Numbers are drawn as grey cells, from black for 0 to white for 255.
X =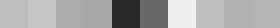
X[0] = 189
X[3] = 167
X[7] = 191
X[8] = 177

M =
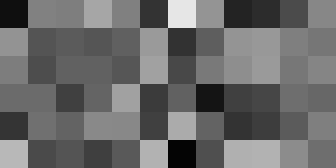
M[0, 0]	15
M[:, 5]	[51, 154, 161, 59, 64, 178]
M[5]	[184, 74, 84, 63, 89, 178, 4, 79, 176, 178, 140, 110]
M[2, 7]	121
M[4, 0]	52
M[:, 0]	[15, 147, 125, 107, 52, 184]
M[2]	[125, 77, 97, 97, 86, 161, 72, 121, 142, 154, 119, 133]
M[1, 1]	84
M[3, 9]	70
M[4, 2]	99
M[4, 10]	91
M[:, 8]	[35, 148, 142, 64, 51, 176]
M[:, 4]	[128, 96, 86, 161, 136, 89]
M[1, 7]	94
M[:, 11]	[135, 118, 133, 103, 127, 110]

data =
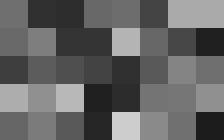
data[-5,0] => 111
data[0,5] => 68
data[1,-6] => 52
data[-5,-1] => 170
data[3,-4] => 44
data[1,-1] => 32
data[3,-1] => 144
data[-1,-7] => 123
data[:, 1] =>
[48, 126, 92, 144, 123]
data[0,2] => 45
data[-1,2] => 89
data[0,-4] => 109

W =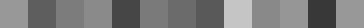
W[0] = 152
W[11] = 56
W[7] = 89
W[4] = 70

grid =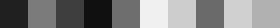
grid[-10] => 32
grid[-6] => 110
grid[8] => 208

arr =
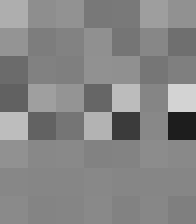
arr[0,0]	174
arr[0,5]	158
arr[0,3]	120
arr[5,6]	137
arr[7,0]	138
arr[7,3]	137
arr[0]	[174, 142, 146, 120, 121, 158, 145]
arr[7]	[138, 132, 133, 137, 130, 135, 127]
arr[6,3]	136
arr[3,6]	211
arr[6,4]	134
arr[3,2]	148
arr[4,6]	29
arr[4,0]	189

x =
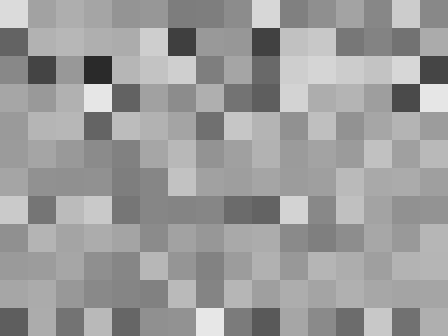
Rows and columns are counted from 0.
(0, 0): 219
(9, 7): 130
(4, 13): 166
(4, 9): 180
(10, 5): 129
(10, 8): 182
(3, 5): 161
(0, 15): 136
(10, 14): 164
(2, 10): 206
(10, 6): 186
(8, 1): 180
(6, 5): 134
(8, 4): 164
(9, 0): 154
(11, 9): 89
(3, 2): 177
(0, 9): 215
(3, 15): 230
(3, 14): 74
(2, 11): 213
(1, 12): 119
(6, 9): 165
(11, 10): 166
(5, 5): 166
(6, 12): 186
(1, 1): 178
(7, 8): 107
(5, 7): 147
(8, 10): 138
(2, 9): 105
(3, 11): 173
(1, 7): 153
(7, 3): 201
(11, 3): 185
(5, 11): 163
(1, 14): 114
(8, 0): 144
